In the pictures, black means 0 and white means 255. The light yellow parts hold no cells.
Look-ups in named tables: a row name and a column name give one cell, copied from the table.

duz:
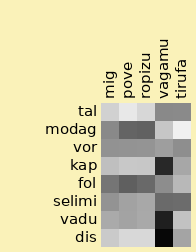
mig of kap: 191
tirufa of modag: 240
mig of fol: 117
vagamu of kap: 40
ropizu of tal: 215
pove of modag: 100
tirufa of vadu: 194
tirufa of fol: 184
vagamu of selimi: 106
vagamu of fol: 141
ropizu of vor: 148
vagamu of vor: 158
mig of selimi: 147

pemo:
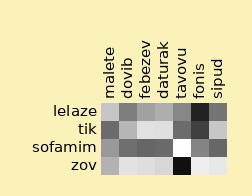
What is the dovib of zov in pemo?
226
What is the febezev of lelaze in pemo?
160
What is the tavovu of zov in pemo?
16
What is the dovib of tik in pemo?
182
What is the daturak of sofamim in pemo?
106
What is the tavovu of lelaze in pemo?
135
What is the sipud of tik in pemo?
199
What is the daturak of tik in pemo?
223
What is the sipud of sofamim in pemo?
103
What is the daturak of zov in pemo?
215
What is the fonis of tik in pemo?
64
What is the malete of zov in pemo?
178
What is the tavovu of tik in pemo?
108
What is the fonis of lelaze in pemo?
34
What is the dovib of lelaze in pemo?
125
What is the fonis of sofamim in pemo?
132
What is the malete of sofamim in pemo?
153
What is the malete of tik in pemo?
107

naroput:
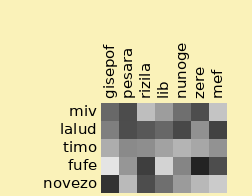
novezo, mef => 203
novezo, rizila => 77
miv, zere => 77
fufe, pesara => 150
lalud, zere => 145
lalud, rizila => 88
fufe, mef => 77
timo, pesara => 138
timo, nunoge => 180
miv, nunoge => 111
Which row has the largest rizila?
miv

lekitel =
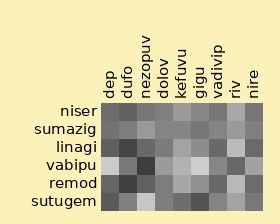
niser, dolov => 128
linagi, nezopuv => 105
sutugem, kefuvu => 110
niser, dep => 108
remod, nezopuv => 98
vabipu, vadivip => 134
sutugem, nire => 120
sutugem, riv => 163
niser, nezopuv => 119
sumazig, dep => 114
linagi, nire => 106
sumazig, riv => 153
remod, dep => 102
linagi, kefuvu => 163
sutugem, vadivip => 132

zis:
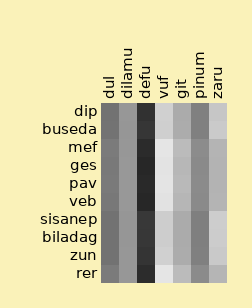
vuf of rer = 229
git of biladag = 171
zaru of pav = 179
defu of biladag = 55
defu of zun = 52
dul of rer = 123
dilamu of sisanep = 150
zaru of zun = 201
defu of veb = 39
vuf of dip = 208

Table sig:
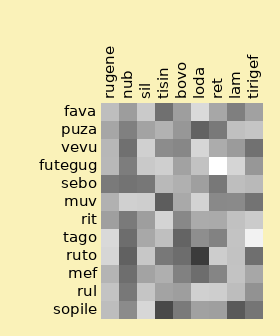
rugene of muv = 177
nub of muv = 208
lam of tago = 195
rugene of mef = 180
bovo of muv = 169
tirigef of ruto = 111
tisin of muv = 93
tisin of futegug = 207
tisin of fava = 112
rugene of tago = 217
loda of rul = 208
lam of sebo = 190
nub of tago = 109
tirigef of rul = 146
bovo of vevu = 135
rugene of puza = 166
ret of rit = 170
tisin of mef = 175

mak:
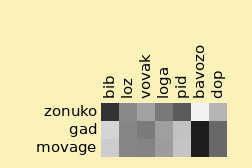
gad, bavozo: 29
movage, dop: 104
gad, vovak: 123
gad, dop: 104
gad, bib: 213
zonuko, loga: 120

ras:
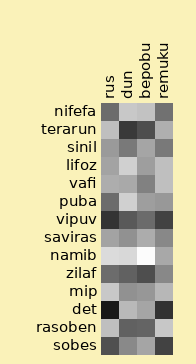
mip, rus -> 200
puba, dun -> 208
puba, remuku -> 152
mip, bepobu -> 151
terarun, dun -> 57
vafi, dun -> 169

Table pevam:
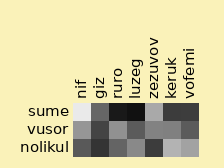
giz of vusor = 68
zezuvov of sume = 169
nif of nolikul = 89
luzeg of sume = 17
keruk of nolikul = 179
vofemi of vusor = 91
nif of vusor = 150
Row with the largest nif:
sume

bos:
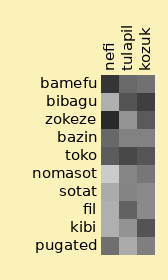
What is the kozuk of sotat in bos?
138
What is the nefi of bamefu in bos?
53
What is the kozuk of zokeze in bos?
90
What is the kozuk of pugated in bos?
127
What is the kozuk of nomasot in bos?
119
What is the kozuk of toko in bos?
85
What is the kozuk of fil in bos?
138
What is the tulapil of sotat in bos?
132
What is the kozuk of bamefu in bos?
113
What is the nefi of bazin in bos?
104
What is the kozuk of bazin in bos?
130

